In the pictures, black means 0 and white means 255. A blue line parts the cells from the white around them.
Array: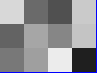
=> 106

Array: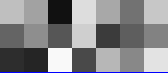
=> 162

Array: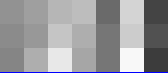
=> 159

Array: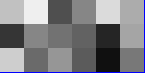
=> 239

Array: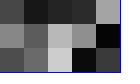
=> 23

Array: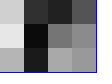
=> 48

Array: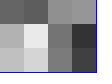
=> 93

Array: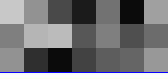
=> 146
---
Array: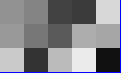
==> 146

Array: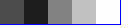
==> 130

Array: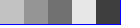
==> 149

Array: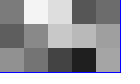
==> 137

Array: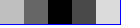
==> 102

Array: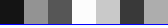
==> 147

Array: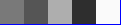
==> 121

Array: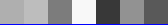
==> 146

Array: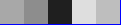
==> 168
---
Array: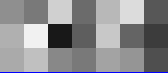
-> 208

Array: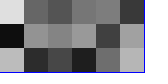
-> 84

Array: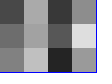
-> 56

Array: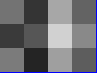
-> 167

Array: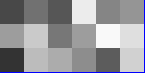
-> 86

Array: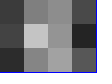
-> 141

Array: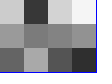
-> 211
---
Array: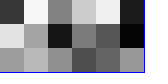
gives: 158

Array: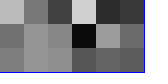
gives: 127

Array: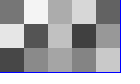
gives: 71

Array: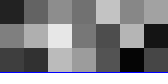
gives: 62

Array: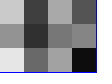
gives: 230

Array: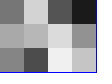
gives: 133
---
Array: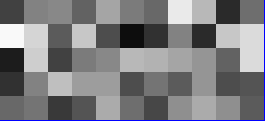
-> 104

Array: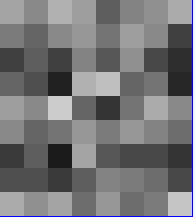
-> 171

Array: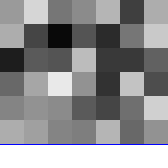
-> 173

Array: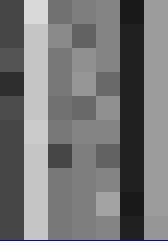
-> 70

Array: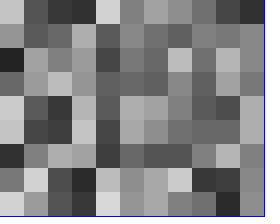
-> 210

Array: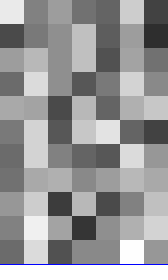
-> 107

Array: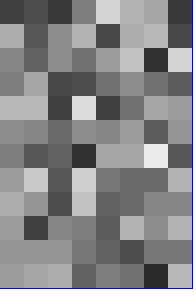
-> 157
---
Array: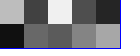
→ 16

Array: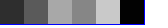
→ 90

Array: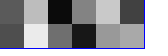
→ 235

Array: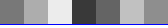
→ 236

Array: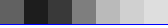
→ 57

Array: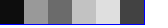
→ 153

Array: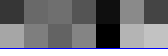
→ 99
